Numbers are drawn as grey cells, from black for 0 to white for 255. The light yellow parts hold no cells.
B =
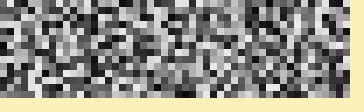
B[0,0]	107
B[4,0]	66
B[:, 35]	[75, 64, 49, 18, 123, 236, 87, 96, 99, 82, 137, 163, 147, 214]
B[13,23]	141
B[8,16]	174
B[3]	[210, 221, 212, 125, 128, 187, 26, 67, 13, 213, 41, 74, 78, 35, 181, 78, 75, 17, 96, 218, 228, 149, 216, 32, 151, 200, 90, 217, 96, 97, 177, 141, 98, 161, 173, 18, 88, 22, 15, 116, 210, 81, 236, 162, 120, 235, 75, 30, 181, 228]
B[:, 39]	[109, 175, 185, 116, 15, 166, 116, 46, 144, 72, 144, 29, 230, 38]
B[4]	[66, 16, 222, 81, 109, 227, 43, 200, 145, 208, 112, 216, 65, 17, 125, 129, 182, 231, 113, 85, 136, 158, 201, 195, 29, 42, 124, 162, 87, 112, 120, 210, 186, 178, 197, 123, 46, 210, 55, 15, 149, 162, 219, 126, 43, 216, 224, 24, 119, 16]
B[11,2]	182
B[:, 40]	[95, 35, 26, 210, 149, 26, 74, 153, 58, 150, 188, 182, 23, 117]
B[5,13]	171
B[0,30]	199
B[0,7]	87
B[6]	[8, 215, 142, 75, 71, 157, 230, 44, 189, 133, 181, 98, 110, 205, 30, 25, 123, 217, 197, 34, 101, 143, 147, 212, 126, 19, 111, 47, 202, 229, 205, 136, 27, 138, 217, 87, 133, 83, 74, 116, 74, 215, 51, 164, 92, 55, 142, 219, 236, 170]
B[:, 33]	[194, 177, 213, 161, 178, 37, 138, 144, 145, 66, 172, 215, 58, 114]
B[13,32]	82
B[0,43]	207
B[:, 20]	[57, 79, 18, 228, 136, 62, 101, 43, 50, 160, 118, 180, 195, 78]
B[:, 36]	[116, 14, 49, 88, 46, 82, 133, 156, 17, 140, 77, 56, 160, 175]
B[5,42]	147
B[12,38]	235
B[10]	[193, 31, 77, 72, 224, 211, 12, 117, 58, 232, 217, 199, 141, 22, 34, 221, 126, 81, 91, 38, 118, 29, 128, 138, 113, 188, 79, 176, 200, 132, 33, 211, 82, 172, 154, 137, 77, 205, 63, 144, 188, 150, 29, 180, 198, 171, 134, 52, 134, 32]
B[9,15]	84
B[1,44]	101
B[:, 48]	[17, 155, 164, 181, 119, 76, 236, 66, 35, 188, 134, 54, 31, 39]
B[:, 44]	[33, 101, 114, 120, 43, 169, 92, 191, 224, 101, 198, 126, 99, 207]
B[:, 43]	[207, 123, 108, 162, 126, 60, 164, 121, 133, 224, 180, 149, 215, 66]
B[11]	[29, 55, 182, 66, 223, 80, 220, 230, 194, 63, 73, 81, 22, 183, 232, 32, 161, 227, 188, 137, 180, 93, 162, 71, 128, 173, 66, 102, 99, 143, 189, 92, 86, 215, 90, 163, 56, 56, 108, 29, 182, 56, 129, 149, 126, 23, 104, 49, 54, 41]
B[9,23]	131
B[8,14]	211
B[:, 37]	[118, 204, 166, 22, 210, 147, 83, 190, 102, 118, 205, 56, 28, 88]
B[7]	[30, 69, 172, 179, 109, 28, 37, 63, 232, 147, 214, 176, 62, 100, 123, 167, 111, 140, 179, 46, 43, 31, 85, 196, 88, 228, 209, 81, 146, 89, 157, 194, 233, 144, 38, 96, 156, 190, 40, 46, 153, 131, 29, 121, 191, 96, 28, 105, 66, 100]
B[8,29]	63

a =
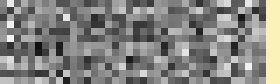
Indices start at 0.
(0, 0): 138
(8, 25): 104
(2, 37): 63
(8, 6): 123
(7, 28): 99
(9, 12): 68
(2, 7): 144
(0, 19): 69
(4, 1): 114
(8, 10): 125
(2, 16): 71
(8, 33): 206
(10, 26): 195
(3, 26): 158
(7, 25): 168
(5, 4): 172
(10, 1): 79
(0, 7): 148
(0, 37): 92
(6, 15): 143
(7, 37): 118
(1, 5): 170
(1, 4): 76
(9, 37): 98
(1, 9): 125
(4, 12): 72
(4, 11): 135
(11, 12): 51
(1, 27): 171
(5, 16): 110
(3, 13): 52
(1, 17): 195
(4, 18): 158
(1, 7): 148
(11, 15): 99
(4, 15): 89
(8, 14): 101
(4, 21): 84

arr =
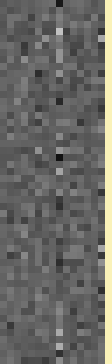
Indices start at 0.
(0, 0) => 87
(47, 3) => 95
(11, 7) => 100
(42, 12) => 98
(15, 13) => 86
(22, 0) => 86
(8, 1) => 116
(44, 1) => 95
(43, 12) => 107
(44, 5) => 117
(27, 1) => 88
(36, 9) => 119
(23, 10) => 121
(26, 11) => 104
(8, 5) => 113
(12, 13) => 95
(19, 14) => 100
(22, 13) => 91
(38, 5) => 91
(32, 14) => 100
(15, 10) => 92
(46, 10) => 89
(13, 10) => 83
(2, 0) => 89
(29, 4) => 116
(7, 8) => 147
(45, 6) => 86
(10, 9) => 95
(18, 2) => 98
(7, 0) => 91
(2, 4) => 67
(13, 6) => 82
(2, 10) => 92
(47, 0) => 89
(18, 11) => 107
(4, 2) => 83
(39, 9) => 82
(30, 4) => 121
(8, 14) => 79
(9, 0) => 112

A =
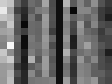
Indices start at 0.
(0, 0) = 205
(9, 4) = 91
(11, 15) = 71
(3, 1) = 199
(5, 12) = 119
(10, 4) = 137
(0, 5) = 97
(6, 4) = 116
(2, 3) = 35
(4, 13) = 94
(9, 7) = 94
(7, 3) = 34
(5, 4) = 121
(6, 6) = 147
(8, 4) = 176
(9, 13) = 98
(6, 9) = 136
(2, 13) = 122
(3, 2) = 87
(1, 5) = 122
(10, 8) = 15
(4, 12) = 105
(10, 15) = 76
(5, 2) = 101
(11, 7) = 129
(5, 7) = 101
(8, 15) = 61
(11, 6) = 123
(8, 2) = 88
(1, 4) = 93
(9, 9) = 112
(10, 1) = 179
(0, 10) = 91
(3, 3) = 8
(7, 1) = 141
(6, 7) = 77
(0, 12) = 98
